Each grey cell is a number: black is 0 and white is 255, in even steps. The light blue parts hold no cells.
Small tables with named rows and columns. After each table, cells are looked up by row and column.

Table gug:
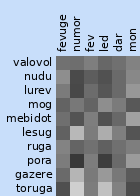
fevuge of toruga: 79
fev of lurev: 108
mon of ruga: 126
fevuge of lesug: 97
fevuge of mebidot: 111
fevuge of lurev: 123
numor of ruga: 100
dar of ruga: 112
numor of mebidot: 83
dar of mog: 123
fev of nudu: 93
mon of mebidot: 161
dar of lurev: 106
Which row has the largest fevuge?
nudu

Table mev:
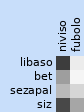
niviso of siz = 72
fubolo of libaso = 236
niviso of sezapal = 185
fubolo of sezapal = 214
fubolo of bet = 245
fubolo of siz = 166
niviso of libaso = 61
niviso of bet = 158
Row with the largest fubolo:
bet

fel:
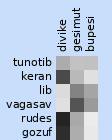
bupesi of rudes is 236
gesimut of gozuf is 173
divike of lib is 219
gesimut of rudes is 169
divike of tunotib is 172
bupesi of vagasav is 154
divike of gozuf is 45
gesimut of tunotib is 194
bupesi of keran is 224
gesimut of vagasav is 84
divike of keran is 74
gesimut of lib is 131
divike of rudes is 36
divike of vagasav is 224
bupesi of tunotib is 193
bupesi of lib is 165

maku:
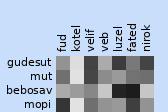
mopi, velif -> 111
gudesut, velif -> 67
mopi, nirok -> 147
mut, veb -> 140
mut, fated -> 114
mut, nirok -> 111
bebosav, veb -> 199
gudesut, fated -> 121
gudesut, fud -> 147
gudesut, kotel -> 221
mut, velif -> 70
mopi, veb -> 147
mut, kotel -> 225
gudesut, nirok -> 68
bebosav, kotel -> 155
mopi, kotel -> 226
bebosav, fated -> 28
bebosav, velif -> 135
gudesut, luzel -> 60
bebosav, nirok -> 198
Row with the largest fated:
gudesut

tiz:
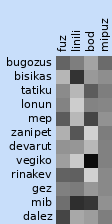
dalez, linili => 168
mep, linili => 184
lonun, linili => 205
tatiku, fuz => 139
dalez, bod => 157
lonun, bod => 131
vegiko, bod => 12
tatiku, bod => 92
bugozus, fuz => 100
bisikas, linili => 51
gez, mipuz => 137
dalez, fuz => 69

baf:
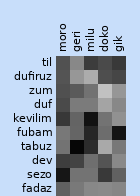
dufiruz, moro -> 84
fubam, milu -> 38
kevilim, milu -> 18
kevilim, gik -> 145
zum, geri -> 90
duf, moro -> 74
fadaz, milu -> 136
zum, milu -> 114
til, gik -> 57
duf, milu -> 123
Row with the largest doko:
zum

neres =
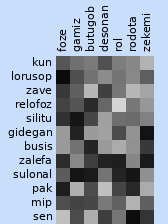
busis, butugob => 36
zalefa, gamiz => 136
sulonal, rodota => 22
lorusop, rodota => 136
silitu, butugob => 71
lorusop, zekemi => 94
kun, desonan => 80
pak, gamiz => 175
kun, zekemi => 178
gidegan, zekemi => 19
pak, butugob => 76
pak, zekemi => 171
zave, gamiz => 95
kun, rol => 125
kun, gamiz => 112
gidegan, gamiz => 34
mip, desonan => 121

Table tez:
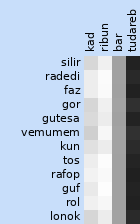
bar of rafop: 161
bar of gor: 163
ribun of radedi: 251
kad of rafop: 242
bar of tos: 161
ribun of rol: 247
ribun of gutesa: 236
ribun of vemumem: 247
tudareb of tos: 36
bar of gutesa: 161
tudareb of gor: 48
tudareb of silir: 34
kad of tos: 237
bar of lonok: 162
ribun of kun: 236
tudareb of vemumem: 49

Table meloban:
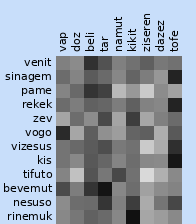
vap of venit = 128
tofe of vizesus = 47
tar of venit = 82
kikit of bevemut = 109
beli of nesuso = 107
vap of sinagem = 108
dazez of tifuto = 176
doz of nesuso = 109
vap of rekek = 108
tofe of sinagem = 35
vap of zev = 165
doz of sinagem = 132
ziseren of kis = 136
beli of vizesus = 91
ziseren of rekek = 130
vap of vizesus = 116
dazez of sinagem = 151
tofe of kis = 23

